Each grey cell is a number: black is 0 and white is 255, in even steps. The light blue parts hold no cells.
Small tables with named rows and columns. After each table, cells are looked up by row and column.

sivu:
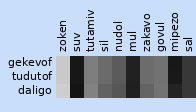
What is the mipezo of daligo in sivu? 35
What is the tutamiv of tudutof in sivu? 126
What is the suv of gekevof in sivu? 23
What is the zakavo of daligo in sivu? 100
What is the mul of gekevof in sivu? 33
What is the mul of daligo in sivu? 32
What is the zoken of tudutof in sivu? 201
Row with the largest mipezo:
daligo

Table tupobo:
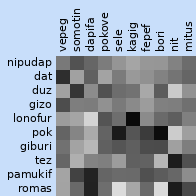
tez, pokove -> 127
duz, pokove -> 81
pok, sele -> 26
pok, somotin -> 133
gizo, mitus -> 112
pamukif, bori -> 92
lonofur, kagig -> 10
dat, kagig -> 153
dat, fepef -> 145
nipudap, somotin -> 82
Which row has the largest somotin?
tez

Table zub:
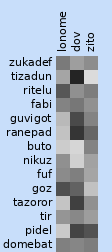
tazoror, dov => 64
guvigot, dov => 74
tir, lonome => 149
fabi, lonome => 131
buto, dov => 214
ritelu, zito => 125
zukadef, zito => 141
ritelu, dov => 144
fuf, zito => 165
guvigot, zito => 131
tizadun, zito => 219
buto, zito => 131
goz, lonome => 79

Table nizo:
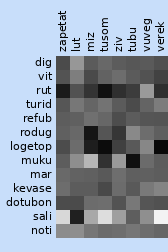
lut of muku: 142
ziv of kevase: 108
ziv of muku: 154
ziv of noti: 110
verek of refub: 84
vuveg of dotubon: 85
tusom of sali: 221
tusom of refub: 103
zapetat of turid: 86
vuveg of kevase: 121
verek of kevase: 132
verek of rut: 47
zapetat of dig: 75
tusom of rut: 17
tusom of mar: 89
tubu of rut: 60
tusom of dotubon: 110
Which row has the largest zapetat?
sali

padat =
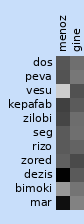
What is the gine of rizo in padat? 99
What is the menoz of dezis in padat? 2
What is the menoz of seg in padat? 90
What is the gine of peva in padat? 119
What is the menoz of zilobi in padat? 69
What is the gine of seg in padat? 111
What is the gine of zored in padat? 74
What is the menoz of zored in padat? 96
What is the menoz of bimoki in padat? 152
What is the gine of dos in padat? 111
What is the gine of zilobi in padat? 109
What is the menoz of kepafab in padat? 64
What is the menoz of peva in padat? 83
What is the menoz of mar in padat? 15
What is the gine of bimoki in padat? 116
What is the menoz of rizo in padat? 90

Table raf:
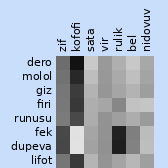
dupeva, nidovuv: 190
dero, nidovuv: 168
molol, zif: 114
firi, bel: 194
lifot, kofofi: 57
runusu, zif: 123
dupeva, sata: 162
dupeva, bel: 130
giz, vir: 150
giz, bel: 179
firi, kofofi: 56
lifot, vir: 148
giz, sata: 179
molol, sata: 190
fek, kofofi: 225
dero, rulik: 175
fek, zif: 72
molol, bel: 191
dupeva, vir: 145

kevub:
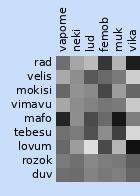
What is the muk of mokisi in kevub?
156
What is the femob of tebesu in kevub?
141
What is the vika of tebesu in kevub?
215
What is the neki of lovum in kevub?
157
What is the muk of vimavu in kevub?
122
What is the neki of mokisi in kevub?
146

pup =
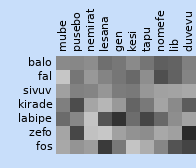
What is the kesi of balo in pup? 138
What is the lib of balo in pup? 99
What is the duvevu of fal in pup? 132
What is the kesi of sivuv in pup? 121
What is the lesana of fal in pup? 132
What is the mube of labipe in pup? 107
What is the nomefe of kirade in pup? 164
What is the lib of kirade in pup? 138
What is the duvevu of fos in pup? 68
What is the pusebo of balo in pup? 135
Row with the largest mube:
fal

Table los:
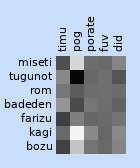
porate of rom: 109
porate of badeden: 118
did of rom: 107
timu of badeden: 149
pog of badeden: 74
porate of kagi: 138
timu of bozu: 66
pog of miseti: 215
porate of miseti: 109
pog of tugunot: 7
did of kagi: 137
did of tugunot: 84
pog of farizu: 126

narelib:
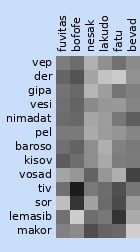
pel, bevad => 133
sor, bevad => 156
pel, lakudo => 156
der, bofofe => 84
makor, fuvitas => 129
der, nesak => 164
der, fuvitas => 101
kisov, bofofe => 110
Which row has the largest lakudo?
der

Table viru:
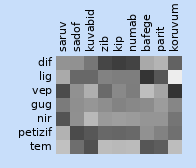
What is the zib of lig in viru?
130
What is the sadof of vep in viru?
145
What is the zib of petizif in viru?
104
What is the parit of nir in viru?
149
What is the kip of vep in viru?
137
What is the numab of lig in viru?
126
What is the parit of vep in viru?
165
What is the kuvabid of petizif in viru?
87
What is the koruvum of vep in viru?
52
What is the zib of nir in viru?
154
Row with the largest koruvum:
lig

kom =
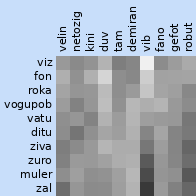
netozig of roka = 149
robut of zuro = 109
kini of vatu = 131
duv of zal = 140
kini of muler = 143
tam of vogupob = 145
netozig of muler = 159
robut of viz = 170
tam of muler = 160
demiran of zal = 179
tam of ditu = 158
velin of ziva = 126
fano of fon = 162
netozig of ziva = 139
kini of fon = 176
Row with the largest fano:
vogupob

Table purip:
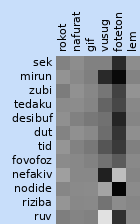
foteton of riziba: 140
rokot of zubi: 124
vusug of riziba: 115
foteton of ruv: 49
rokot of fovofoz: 139
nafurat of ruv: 132
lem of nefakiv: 133
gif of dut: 137
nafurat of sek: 141
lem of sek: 141
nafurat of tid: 130
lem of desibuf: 133
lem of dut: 143
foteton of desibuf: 36
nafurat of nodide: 138
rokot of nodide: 134
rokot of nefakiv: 159
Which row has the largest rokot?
nefakiv

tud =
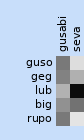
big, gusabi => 145
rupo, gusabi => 121
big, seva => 114
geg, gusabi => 130
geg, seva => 176
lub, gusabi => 178
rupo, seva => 228
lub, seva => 12
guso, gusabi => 121
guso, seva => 221
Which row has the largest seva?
rupo

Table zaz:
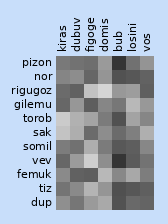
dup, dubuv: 118
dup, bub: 82
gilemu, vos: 152
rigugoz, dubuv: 97
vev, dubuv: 155
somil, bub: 88
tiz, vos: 95
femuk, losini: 168
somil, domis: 123
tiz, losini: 87
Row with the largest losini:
gilemu

